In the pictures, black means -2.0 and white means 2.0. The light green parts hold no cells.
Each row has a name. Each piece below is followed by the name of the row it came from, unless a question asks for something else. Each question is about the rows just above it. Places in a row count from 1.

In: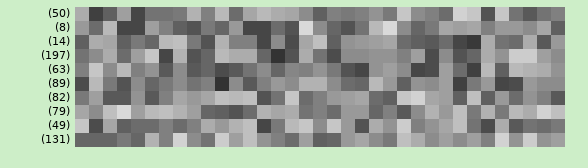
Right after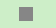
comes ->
[0.0]
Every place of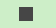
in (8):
4 5 13 14

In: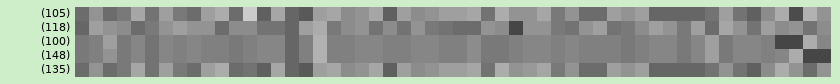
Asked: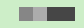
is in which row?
(148)
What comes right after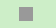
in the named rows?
[0.6]
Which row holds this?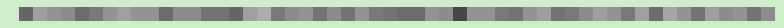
(118)

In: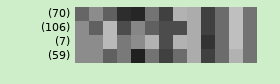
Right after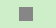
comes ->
[-0.5]
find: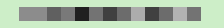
(59)
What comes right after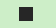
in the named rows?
[-0.2]
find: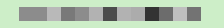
(7)
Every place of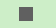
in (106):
2 6

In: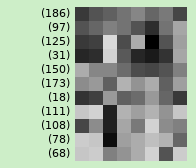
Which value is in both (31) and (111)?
[1.3]
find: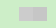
(78)
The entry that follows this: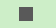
[-1.4]

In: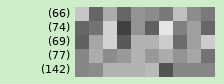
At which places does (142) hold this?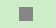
1 8 9 10
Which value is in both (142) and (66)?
[0.2]

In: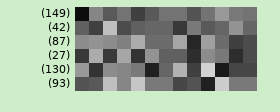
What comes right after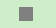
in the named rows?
[0.7]
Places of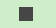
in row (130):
12 13
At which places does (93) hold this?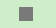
6 7 12 13
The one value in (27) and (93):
[-0.1]
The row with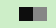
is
(149)
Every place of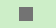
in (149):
4 7 8 10 13
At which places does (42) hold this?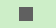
1 5

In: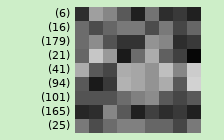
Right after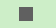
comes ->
[-1.0]
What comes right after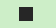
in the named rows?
[-1.3]
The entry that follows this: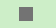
[-1.3]

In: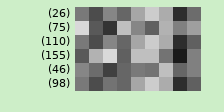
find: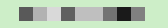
(155)
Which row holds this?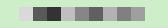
(75)
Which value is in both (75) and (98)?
[-0.5]
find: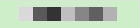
(75)
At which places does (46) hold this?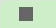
4 8

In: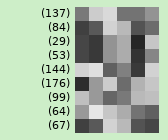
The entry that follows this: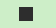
[0.4]
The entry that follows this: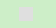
[-0.5]
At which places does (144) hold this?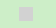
1 6

